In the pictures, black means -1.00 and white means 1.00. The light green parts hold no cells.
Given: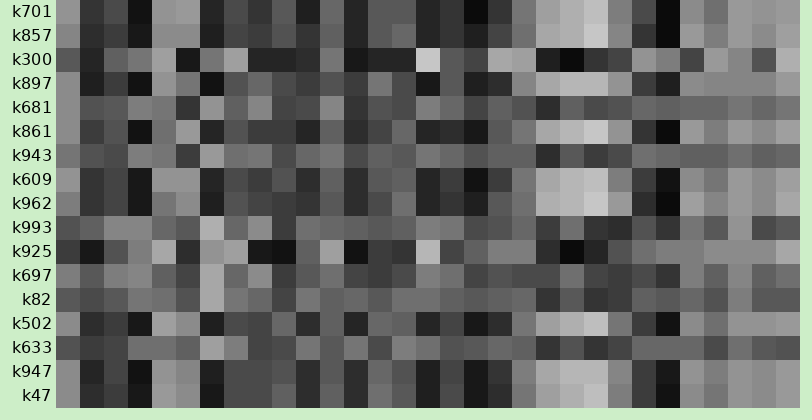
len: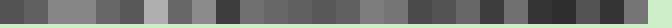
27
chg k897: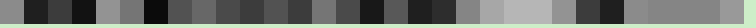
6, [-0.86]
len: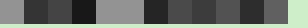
12
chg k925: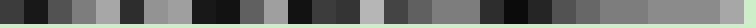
24, [-0.13]

